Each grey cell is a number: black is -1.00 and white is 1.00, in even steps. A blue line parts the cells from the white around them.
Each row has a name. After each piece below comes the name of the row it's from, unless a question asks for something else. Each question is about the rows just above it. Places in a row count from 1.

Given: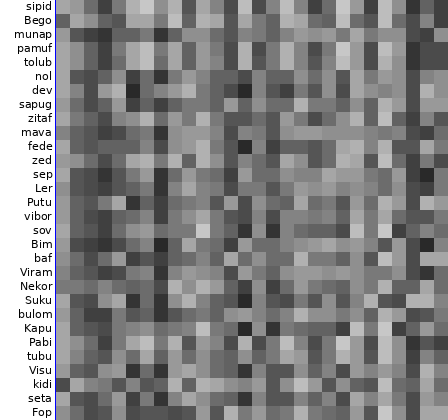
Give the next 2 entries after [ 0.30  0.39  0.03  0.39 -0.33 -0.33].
[ 0.30 -0.05]
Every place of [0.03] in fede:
7 15 23
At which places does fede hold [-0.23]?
2 4 5 6 17 18
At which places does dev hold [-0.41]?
3 13 21 26
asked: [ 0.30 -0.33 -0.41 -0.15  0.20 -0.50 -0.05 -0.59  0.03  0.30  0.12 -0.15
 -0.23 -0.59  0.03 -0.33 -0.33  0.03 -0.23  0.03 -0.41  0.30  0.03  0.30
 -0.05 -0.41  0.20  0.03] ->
seta
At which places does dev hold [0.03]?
2 8 15 24

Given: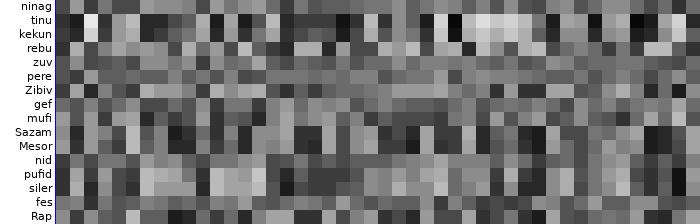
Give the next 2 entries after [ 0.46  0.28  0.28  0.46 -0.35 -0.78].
[-0.43 -0.53]
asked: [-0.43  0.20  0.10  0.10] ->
ninag

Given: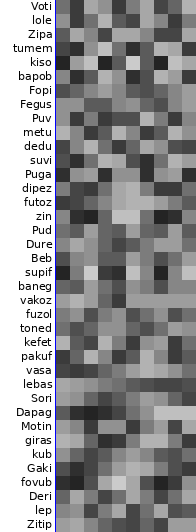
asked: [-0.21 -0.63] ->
giras
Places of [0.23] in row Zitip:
1 9 10
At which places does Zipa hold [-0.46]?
4 8 9
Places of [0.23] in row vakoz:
1 3 6 7 8 9 10
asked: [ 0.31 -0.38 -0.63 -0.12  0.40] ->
suvi

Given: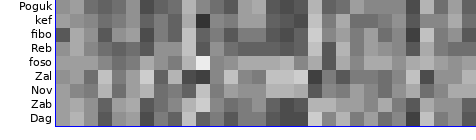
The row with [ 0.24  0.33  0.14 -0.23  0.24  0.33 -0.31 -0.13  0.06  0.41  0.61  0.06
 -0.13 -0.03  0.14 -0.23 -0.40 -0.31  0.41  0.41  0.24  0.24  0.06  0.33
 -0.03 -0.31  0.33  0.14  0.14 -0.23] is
Zab

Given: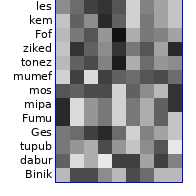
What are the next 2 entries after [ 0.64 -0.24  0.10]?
[ 0.45 -0.60]
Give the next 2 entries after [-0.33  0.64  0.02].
[0.28 0.54]
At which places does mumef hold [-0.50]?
2 4
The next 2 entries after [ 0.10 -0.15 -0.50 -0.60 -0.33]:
[0.64 0.02]
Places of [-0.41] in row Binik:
2 3 6
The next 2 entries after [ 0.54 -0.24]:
[ 0.10 -0.68]

